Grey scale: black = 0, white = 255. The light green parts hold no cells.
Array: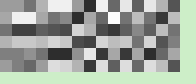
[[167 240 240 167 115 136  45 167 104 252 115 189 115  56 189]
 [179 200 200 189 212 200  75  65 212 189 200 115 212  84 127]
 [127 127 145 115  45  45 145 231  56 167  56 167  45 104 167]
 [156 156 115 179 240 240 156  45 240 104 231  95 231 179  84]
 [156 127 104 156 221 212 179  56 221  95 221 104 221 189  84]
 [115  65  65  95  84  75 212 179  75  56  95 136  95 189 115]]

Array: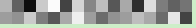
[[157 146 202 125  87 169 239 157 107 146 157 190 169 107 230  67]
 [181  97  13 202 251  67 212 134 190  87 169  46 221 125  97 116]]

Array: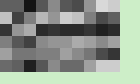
[[ 53 149 171  43  53  43  43  53  32  43]
 [193  65 127 183 149 205 193 127  75  96]
 [160 118 118 127 127 160 138 118  75  53]
 [127  87  65 138 149 149 171 160 138 160]
 [106  96  32  87 138 106 106 160 205 205]
 [ 96  96  20  87 138  87  75 149 217 205]]

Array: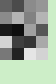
[[120  34 229 211]
 [ 25  14 160  86]
 [ 97  75 139 150]
 [139 180 129 180]
 [211  63  53 169]]

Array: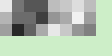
[[180 108 108  63 149 170 241 158]
 [158  40  98 170 232 200 149 128]
 [232 117  86  86 189 200 221 189]]

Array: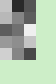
[[ 93 112 239]
 [153 142 196]
 [184 133  93]
 [196  41  84]
 [208 133  72]]

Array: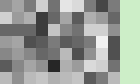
[[186 144 186 196 175 186 196  91 123 186]
 [208 155 175  60 103 165  91 175 155 103]
 [ 91 135 165 144  38 175 155 218 208 114]
 [135 155 135 103 114 186  80 144 218  80]
 [144 165 123 208 114 229 218 123  70 123]
 [103 103 103  60 196 135 114 208 208 144]
 [155 165  80  91 123  91 103 123 241  80]]
